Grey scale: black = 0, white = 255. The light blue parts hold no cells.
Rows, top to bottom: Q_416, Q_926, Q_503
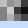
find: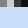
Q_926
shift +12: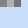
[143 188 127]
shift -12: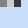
[119 193  46]

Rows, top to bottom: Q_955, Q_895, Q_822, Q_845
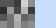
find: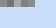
Q_845
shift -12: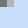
[104 168]
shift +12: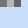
[128 192 112]

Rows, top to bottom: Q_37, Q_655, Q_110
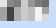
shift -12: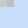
[191 178]
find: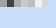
Q_110
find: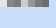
Q_37

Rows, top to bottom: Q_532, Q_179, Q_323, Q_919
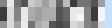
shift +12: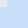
[245]
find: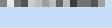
Q_532
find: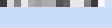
Q_179
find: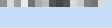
Q_919

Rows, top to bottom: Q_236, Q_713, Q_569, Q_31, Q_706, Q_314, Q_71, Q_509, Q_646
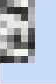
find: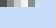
Q_236
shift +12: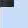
[64 52]
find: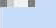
Q_509
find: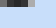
Q_713
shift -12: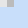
[218 175]
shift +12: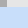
[184 242 242 242]

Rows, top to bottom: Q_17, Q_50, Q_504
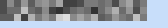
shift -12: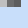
[179  96  81]
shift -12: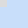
[208]
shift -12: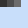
[38 65 96]
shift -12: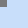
[110]
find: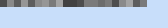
Q_17

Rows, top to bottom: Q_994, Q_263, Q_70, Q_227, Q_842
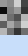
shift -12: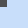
[68]
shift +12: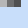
[194 122  92]
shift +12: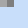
[178 138]
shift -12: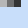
[170  98  40]
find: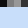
Q_263

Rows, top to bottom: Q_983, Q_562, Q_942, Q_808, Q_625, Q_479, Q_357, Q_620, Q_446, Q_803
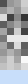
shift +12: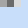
[177 119 231]
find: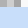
Q_446
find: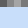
Q_808

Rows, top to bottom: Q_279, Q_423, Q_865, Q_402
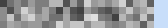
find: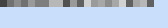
Q_279
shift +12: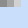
[152 179 221]
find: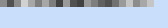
Q_423

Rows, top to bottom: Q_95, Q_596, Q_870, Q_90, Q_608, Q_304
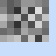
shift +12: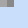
[178 148]
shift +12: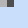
[193  90]
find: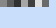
Q_596

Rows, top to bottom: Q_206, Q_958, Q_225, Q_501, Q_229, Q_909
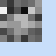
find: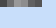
Q_229
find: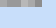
Q_501
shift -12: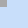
[157]
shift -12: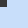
[44]
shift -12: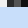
[228  31  72   3]
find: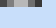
Q_225
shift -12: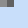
[129  85]

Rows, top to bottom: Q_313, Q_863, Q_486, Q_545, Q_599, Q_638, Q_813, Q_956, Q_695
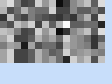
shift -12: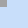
[151]
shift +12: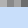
[190 149 175 121]
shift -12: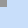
[139]
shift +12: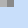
[190 149]

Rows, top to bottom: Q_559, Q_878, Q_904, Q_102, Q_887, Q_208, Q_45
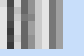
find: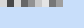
Q_559
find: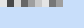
Q_102
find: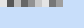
Q_878

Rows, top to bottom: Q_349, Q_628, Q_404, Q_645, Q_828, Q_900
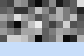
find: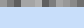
Q_828
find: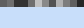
Q_628
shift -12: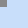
[125]
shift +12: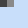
[ 78 149]

